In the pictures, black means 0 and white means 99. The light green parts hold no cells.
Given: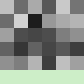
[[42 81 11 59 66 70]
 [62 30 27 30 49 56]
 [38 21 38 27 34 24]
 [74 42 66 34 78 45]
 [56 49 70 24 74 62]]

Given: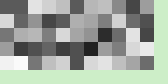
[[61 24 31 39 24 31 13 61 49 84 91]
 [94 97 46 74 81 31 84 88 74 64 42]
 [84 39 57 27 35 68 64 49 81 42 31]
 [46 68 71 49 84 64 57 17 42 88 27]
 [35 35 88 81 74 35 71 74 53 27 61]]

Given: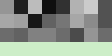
[[65 62  9 38 46 65 54 32]
 [42 38 50 50 42 29 58 42]
 [58 12 73  6 19 69 79 32]]

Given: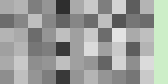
[[70 66 42 58 74 62 78 42 88 66 74]
 [62 70 46 49 22 62 85 62 78 36 70]
 [66 70 49 58 18 66 78 49 82 36 70]
 [66 78 55 58 74 62 58 39 82 55 85]
 [55 74 58 49 22 58 70 58 52 46 78]
 [42 52 74 52 39 52 42 74 33 46 42]]

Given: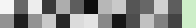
[[57 12 57 78 15 85 88 53  9 30 75 50 26]
 [95 40 92 22 67 36  5 71 78 33 40 81 36]]

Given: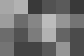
[[65 69 22 32 35 22]
 [45 26 26 35 58 29]
 [42 32 48 69 39 29]
 [61 42 52 73 58 45]]

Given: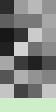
[[65 23 13 29]
 [76 26 40 76]
 [13 82 44 54]
 [37 47 47 65]
 [33 68 57 51]
 [17 61 72 57]
 [ 9 20 79 61]]

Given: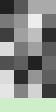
[[31 37 13 41]
 [85 17 58 37]
 [85 47 62 34]
 [13 34 66 66]
 [24 62 74 17]
 [89 51 82 21]
 [47 58 92 44]]
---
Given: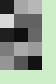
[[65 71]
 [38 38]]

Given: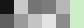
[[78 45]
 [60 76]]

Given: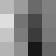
[[60 41]
 [45 28]]

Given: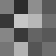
[[17 55]
 [77 71]]

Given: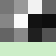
[[59 94]
 [97  7]]

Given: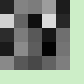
[[51 48]
 [39  6]]

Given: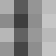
[[35 58]
 [24 55]]
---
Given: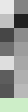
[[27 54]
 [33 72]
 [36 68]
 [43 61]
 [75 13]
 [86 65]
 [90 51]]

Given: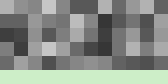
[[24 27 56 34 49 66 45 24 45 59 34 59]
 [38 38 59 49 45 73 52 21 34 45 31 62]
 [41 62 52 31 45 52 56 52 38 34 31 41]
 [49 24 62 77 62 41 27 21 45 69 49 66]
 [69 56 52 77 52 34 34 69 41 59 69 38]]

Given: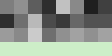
[[18 43 72 29 22 40 32 32]
 [49 56 36 18 75 53 12 25]
 [60 53 79 43 56 63 56 63]]

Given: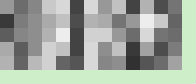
[[22 48 55 66 75 30 69 66 45 59 92 78 39]
 [36 52 55 69 92 26 81 81 59 42 84 45 42]
 [59 42 52 78 84 26 84 59 75 26 69 30 45]
 [66 36 55 81 75 26 84 55 75 22 63 30 48]
 [69 39 72 81 39 33 84 52 55 19 33 42 63]]

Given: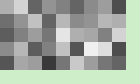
[[33 65 61 22 46 78 61 46 39]
 [36 50 61 46 89 68 65 50 82]
 [43 57 75 39 71 54 57 71 68]
 [54 71 36 50 75 33 93 86 30]
 [68 82 39 57 50 39 54 61 30]]

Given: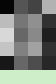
[[ 2 33 26 69]
 [ 9 40 30 15]
 [73 46 56 19]
 [76 50 63 19]
 [84 40 53 12]]
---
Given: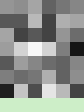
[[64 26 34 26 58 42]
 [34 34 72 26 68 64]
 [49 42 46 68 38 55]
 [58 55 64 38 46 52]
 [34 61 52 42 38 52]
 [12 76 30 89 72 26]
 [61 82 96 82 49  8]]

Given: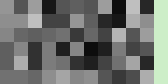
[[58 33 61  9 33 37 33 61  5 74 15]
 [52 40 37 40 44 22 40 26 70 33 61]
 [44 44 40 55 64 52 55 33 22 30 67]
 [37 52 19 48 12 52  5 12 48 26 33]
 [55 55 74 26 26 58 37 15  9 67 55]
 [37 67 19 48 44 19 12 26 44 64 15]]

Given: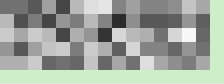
[[72 31 48 27 58 48 72 51 17 55 34 34 37 58 37]
 [58 34 62 76 79 48 79 68 37 83 51 51 40 58 44]
 [44 44 34 62 27 72 86 89 51 62 51 51 55 76 65]
 [79 65 79 72 27 68 58 20 83 72 68 44 83 96 40]
 [68 68 79 40 44 40 76 40 65 44 86 65 55 48 65]]

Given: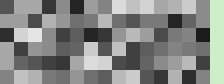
[[65 25 58 54 36 39 79 33 75 25 36 43 51 47 43]
 [65 39 33 25 21 65 85 82 29 25 39 54 61 72 25]
 [61 61 29 69 58 43 47 72 43 33 47 47 14 39 54]
 [33 65 65 21 54 14 61 51 85 75 82 65 69 79 54]
 [51 75 69 47 43 58 43 36 72 79 33 21 69 18 51]
 [18 82 89 54 25 36 14 21 58 72 61 29 47 51 11]]

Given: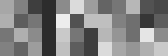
[[68 36 46 17 92 32 74 74 50 43 21 36]
 [50 39 61 17 74 36 24 85 65 58 68 78]
 [65 50 24 17 54 85 61 39 46 71 32 28]
 [46 68 54 17 78 46 24 71 58 43 89 54]]

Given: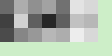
[[29 52 59 71 67 92 84]
 [41 67 56 63 44 88 84]
 [25 81 37 15 37 75 71]]

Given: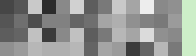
[[27 33 78 17 53 81 36 47 78 64 92 53 56]
 [36 39 75 23 53 75 36 47 71 64 85 56 53]
 [33 43 30 50 50 39 43 64 68 56 50 47 60]
 [56 60 71 68 68 71 39 64 60 23 39 71 47]]

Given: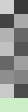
[[81 22]
 [78 29]
 [75 33]
 [69 40]
 [55 51]
 [40 62]
 [26 66]]

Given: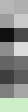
[[ 6 28]
 [24 35]
 [39 43]
 [49 64]
 [71 68]
 [61 78]
 [55 85]]
